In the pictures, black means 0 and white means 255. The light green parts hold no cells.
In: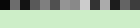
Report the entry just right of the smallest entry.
109
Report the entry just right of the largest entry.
51
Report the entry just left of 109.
7
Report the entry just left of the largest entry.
137

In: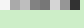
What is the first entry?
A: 245
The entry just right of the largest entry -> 170
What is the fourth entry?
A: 130
